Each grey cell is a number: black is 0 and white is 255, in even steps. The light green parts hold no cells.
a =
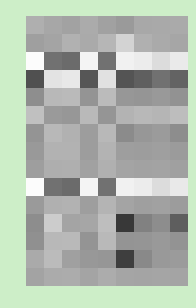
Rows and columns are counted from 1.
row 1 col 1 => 175
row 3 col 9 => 234
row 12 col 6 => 56
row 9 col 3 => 175
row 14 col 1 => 170
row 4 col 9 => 99
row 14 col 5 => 150
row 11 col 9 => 156
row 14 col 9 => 155
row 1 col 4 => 171
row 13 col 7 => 149
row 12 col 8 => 141
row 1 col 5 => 161
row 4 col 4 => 86
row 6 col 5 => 149
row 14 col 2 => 187
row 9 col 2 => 174
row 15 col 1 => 163
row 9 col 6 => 164
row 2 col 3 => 177
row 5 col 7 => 149
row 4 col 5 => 225
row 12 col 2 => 204
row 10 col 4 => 244
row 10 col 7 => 236
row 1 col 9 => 170
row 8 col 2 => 178
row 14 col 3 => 160
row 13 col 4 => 148
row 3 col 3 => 107
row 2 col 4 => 170
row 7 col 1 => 148

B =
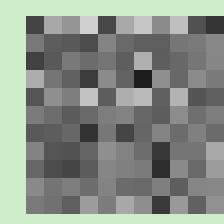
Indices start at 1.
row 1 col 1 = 68
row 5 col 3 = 126
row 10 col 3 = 126
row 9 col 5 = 134
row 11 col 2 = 113
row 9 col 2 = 77
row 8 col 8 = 56
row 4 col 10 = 139
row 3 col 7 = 175
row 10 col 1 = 137
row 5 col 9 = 179
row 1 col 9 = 191
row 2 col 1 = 120
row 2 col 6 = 105
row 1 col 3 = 149
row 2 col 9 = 118
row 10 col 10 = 134
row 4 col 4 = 60
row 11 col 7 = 142
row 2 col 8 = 95
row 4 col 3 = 97
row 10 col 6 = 107
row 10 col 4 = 109
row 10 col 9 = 94
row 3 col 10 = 118
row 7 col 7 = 102
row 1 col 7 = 198
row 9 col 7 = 123
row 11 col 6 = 168
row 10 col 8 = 127
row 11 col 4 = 156
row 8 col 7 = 109

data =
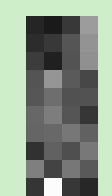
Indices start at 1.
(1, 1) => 37
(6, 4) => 54
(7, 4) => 97
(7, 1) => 101
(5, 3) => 81
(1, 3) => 56
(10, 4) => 39
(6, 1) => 103
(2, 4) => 147
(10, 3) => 55
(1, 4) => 156
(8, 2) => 97
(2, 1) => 44

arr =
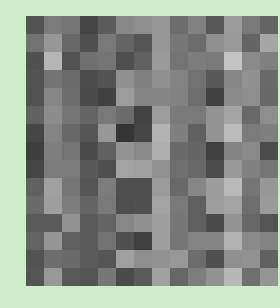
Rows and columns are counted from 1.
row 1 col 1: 83
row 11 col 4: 100
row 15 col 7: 90
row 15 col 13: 111
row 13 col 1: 99
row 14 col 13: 146
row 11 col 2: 158
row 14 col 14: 97
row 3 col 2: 182
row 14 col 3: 106
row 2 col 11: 143
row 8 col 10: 101
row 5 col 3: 109
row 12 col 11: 74
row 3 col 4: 112
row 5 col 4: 73
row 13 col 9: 118
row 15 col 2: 152
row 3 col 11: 121
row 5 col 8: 133
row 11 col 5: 121
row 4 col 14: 105
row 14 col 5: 85
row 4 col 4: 76
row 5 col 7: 133
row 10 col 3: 118
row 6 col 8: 156
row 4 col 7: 128
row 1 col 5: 91
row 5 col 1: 82
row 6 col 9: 122
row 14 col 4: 90
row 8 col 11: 63
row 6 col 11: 148
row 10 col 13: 116
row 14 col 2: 109
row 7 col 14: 127
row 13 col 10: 132

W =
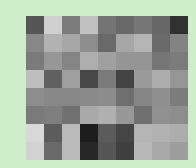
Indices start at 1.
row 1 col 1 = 86
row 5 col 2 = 135
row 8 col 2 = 106
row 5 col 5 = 140
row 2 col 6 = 166
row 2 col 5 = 105
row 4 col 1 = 190
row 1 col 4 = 193
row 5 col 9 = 124
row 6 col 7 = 112
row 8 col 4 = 38
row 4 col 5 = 122
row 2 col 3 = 166
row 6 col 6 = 152
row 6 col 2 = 126
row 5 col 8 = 143
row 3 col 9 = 123
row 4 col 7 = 154
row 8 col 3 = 186
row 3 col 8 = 118
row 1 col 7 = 118
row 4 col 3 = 159
